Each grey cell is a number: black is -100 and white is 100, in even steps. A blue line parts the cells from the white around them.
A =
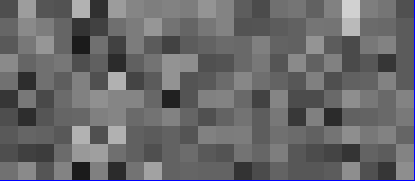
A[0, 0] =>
-39
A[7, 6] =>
39
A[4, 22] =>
-29
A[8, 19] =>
-59
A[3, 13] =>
-18
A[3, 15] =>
-33
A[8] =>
[-39, -50, -53, -16, 20, 25, -13, -25, -38, -23, -15, -30, -35, -10, -20, -1, -32, -40, -47, -59, -22, -28, 3]
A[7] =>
[-30, -21, -23, -31, 40, -37, 39, -25, -29, -23, -34, 1, -3, -2, -27, -12, -16, -24, -9, 11, -6, 2, -21]
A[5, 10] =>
-34
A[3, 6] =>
-66
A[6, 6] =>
4
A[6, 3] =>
-21
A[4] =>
[-11, -65, -12, -26, 1, -37, 39, -47, -29, 15, -34, -30, -16, 6, -13, -22, -32, 0, -38, -24, -22, 2, -29]
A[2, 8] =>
-29
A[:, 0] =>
[-39, -20, -30, 8, -11, -58, -39, -30, -39, -11]
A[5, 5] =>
13
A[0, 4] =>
40
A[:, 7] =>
[4, -3, -3, -25, -47, 4, -17, -25, -25, -10]
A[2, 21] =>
2
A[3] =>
[8, -21, -12, -7, -39, -25, -66, -25, -10, 15, 11, -37, -35, -18, -6, -33, 8, -24, 1, -42, -32, -58, -29]
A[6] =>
[-39, -65, -33, -21, -19, 0, 4, -17, -10, 2, -21, -37, -22, -10, -27, -6, -56, 0, -66, -24, -22, -18, -5]
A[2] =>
[-30, -6, 18, -21, -79, -12, -49, -3, -29, -48, -28, -22, -16, -18, 0, -22, -24, 16, -28, -42, -6, 2, -29]
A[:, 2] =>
[-33, -2, 18, -12, -12, -43, -33, -23, -53, -33]
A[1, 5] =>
-49
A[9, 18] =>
-28
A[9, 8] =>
27
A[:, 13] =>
[-27, -35, -18, -18, 6, -18, -10, -2, -10, -60]
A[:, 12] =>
[3, 3, -16, -35, -16, 3, -22, -3, -35, -22]
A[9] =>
[-11, 8, -33, 3, -79, 0, -66, -10, 27, -23, -21, -22, -22, -60, -41, -22, -32, -32, -28, 11, -37, -58, 11]
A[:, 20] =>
[-1, -16, -6, -32, -22, -6, -22, -6, -22, -37]
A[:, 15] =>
[-12, -28, -22, -33, -22, 4, -6, -12, -1, -22]

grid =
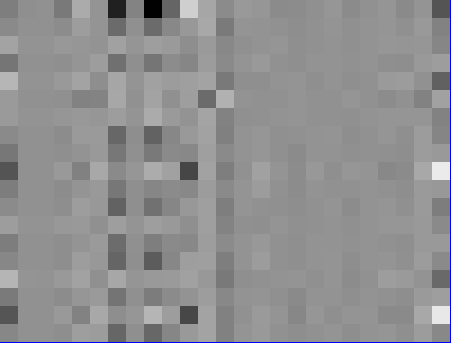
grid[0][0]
-1
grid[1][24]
2
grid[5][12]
39
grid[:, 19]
[9, 13, 13, 14, 12, 17, 13, 11, 13, 18, 14, 10, 13, 14, 11, 10, 12, 16, 11]
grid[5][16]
16
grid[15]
[42, 16, 15, 20, 27, 13, 31, 17, 20, 21, 26, 19, -5, 12, 14, 15, 16, 13, 16, 10, 14, 23, 21, 15, -18]
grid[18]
[6, 14, 14, 11, 24, 22, -20, 12, -19, 5, 20, 28, 1, 16, 20, 14, 11, 14, 16, 11, 15, 17, 12, 22, 7]
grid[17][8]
42
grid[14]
[6, 14, 14, 11, 23, 19, -21, 12, -28, 6, 24, 25, -1, 15, 22, 14, 12, 15, 16, 11, 15, 16, 13, 22, 8]
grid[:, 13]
[20, 16, 13, 16, 12, 15, 13, 15, 15, 14, 16, 16, 13, 15, 15, 12, 15, 14, 16]
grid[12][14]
12
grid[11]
[9, 14, 14, 11, 23, 19, -23, 12, -11, 5, 19, 25, -1, 16, 14, 13, 11, 14, 16, 10, 15, 17, 13, 21, -2]
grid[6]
[21, 15, 15, 18, 19, 18, 23, 16, 34, 21, 15, 29, 2, 13, 14, 15, 16, 14, 14, 13, 15, 17, 17, 17, 2]
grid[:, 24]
[-34, 2, 5, 23, -24, 26, 2, 4, 20, 84, 19, -2, 8, 20, 8, -18, 24, 82, 7]
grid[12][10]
12
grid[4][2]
15
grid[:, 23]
[16, 20, 18, 20, 14, 2, 17, 22, 22, 32, 21, 21, 20, 20, 22, 15, 21, 32, 22]
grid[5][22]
14
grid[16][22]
11
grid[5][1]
14
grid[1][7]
13
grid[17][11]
28
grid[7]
[8, 14, 14, 10, 21, 21, -19, 11, -23, 6, 20, 27, 0, 15, 18, 13, 14, 15, 16, 11, 14, 17, 12, 22, 4]
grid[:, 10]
[62, 19, 11, 5, 25, 24, 15, 20, 7, -45, 7, 19, 12, 7, 24, 26, 15, -44, 20]
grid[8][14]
18
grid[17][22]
8
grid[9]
[-34, 14, 14, 20, 1, 32, 8, 18, 35, 26, -45, 27, -1, 14, 26, 16, 10, 19, 12, 18, 16, 7, 9, 32, 84]
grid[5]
[21, 14, 14, 13, 2, 3, 31, 14, 28, 13, 24, -16, 39, 15, 14, 14, 16, 14, 14, 17, 14, 10, 14, 2, 26]
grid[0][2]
14

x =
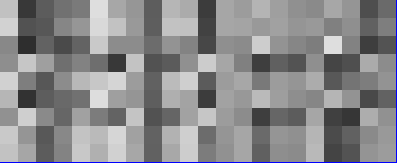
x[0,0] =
51
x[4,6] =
67
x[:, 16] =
[13, 17, 5, -35, 17, 11, -28, 13, 9]
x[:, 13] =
[22, 29, 9, 0, 31, 19, 10, 30, 30]
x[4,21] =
15
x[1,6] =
52
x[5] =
[43, -61, -27, -18, -11, 73, 25, 17, -26, 37, 28, -53, 27, 19, 46, 24, 11, 5, 42, 15, -43, -23]
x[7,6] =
68
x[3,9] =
-29
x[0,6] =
31
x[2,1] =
-64
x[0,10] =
34
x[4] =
[64, -1, -32, 10, 44, 56, 67, 22, -24, 47, 62, -29, 22, 31, -5, 22, 17, 35, -31, -9, -2, 15]
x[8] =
[52, 30, -28, 3, 57, 38, 64, 31, -24, 32, 61, -3, 14, 30, -25, 11, 9, 45, -47, -35, 16, 22]
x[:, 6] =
[31, 52, 10, -56, 67, 25, -22, 68, 64]
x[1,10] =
51
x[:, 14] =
[41, 20, 61, -51, -5, 46, -51, -17, -25]
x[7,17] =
42
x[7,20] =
8
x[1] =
[65, -36, -32, 5, 18, 70, 52, 20, -26, 52, 51, -48, 30, 29, 20, 26, 17, 20, 0, 12, -24, -1]
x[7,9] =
40
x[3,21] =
10
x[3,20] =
34
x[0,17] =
8
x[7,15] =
17

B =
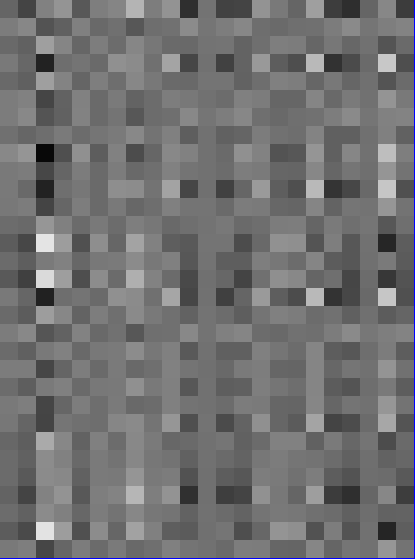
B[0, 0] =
-21
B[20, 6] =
-4
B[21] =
[-15, -26, -4, 0, -17, -6, -5, 13, -5, 0, -32, -11, -26, -25, -1, -8, -14, 4, -28, -34, -14, -5, -27]
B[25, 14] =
-7
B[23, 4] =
-12
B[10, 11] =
-12
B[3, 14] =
20
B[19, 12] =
-25
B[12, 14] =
-14
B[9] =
[-5, -3, -44, -21, -3, -17, -3, -18, -13, 1, -9, -11, -15, -2, -4, -20, -21, 6, -20, -8, -13, 17, -10]
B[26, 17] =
-2
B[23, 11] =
-10
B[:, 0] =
[-21, -3, -18, -5, -18, -3, -3, -12, 7, -5, -5, -6, -15, -28, -16, -30, -5, -17, -3, -16, -3, -15, -5, -7, -19, -16, -16, -22, -15, -28, -5]
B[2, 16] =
-3
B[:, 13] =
[-47, 6, -22, -22, -23, 0, 6, -21, 13, -2, -20, -3, -17, -40, -26, -47, -21, -26, 4, -25, -4, -25, -3, -22, -24, -22, -32, -47, -22, -39, -2]
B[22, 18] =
-20
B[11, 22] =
-10
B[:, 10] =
[-63, 9, -18, -45, -18, -6, 7, -26, 1, -9, -45, -9, -13, -30, -32, -43, -45, -23, 7, -30, -9, -32, -10, -38, -17, -24, -36, -62, -23, -29, -9]
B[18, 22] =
3
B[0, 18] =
-52
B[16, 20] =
-18
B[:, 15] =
[-5, -17, -1, -27, 0, -20, -18, -11, -35, -20, -26, -19, -3, 14, -7, 12, -26, 0, -18, -8, -20, -8, -20, -20, 1, -3, -4, -6, -5, 16, -20]
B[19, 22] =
-27
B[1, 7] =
-32
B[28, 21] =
-23
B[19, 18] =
-27
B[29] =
[-28, -42, 78, 23, -37, 10, -20, 27, 0, -26, -29, -12, -8, -39, -19, 16, 12, -36, -2, -35, -11, -71, -26]
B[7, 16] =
-14
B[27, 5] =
-1
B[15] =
[-30, -50, 71, 24, -39, 10, -16, 37, 2, -16, -43, -12, -19, -47, -12, 12, 7, -21, -13, -45, -15, -57, -35]
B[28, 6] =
-10
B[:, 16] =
[-21, -13, -3, -39, -2, -20, -13, -14, -32, -21, -38, -21, -2, 12, -15, 7, -40, -3, -11, -15, -21, -14, -21, -29, 1, -8, -11, -21, -7, 12, -21]

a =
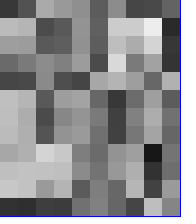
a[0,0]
-56
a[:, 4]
[12, 15, 14, 22, -46, 28, 16, 21, -1, 9, -29, -11]
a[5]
[50, 42, -30, 23, 28, -19, -56, -15, 25, -28]
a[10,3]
41
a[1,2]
-40
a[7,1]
37
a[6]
[49, 36, -41, 6, 16, -4, -50, 1, 36, -11]
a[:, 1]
[-36, 42, 22, -4, -43, 42, 36, 37, 38, 52, 52, -63]
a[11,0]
-61
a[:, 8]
[-43, 86, 66, 27, -19, 25, 36, 29, -82, -61, -48, 49]
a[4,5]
31
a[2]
[24, 22, -30, -26, 14, -27, 49, 35, 66, -57]
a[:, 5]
[-28, -25, -27, -41, 31, -19, -4, -12, -16, -10, -1, 1]
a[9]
[50, 52, 51, 50, 9, -10, 19, 37, -61, -14]
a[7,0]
47
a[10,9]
21
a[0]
[-56, -36, 33, 20, 12, -28, 10, -45, -43, -22]
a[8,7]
25
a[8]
[31, 38, 66, 57, -1, -16, 15, 25, -82, -9]
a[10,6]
-19
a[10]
[56, 52, 21, 41, -29, -1, -19, 43, -48, 21]
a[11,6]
-20
